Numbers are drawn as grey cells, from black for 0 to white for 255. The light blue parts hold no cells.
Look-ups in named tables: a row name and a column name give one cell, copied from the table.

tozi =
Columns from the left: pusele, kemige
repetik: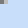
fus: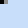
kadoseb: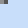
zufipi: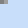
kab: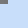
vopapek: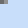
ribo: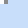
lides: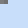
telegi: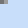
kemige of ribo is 138
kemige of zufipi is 161
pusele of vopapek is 108
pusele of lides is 124
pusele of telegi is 116
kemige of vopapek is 148
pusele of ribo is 252
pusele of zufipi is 129
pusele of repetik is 122
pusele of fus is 3
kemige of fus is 145
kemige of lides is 114
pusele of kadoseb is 144
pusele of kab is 120
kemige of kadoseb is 85
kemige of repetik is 192
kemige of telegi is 159
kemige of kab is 118

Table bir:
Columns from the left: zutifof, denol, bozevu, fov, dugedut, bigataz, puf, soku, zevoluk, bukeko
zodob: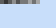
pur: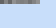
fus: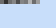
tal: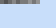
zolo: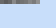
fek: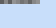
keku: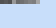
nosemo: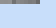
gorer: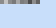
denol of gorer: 196
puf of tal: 121
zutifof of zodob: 93
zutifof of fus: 108
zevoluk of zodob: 113
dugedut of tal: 101
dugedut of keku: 106
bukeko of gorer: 99
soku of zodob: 164
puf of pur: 130
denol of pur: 133
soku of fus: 180

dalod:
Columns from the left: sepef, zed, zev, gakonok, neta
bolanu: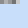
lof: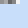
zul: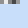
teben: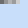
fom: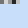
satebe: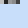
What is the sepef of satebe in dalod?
193
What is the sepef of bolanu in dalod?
140
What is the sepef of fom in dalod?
116
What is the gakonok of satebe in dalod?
138
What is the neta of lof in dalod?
244
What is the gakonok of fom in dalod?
38
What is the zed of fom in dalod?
214
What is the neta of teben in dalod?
206
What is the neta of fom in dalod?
194
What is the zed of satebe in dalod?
37
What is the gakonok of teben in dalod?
155
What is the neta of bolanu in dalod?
201
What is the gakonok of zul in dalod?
72
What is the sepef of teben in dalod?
109
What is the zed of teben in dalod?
150
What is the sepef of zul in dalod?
145
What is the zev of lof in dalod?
103
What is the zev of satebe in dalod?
154
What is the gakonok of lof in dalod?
133

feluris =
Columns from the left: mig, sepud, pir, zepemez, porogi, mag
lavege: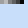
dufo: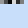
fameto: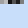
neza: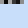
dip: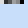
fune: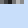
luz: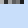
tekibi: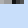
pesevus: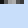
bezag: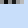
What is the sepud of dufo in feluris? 75
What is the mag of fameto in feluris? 125
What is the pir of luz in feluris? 161
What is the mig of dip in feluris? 221
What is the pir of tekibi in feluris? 155
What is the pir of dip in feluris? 86
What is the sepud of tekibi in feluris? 155
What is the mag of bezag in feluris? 186
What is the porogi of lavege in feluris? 62
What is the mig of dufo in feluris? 151
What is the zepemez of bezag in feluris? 26
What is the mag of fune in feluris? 139
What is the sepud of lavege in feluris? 187
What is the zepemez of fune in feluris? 115
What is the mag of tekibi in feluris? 83
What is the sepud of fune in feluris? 66
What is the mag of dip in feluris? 2
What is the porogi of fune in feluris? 182
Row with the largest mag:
bezag

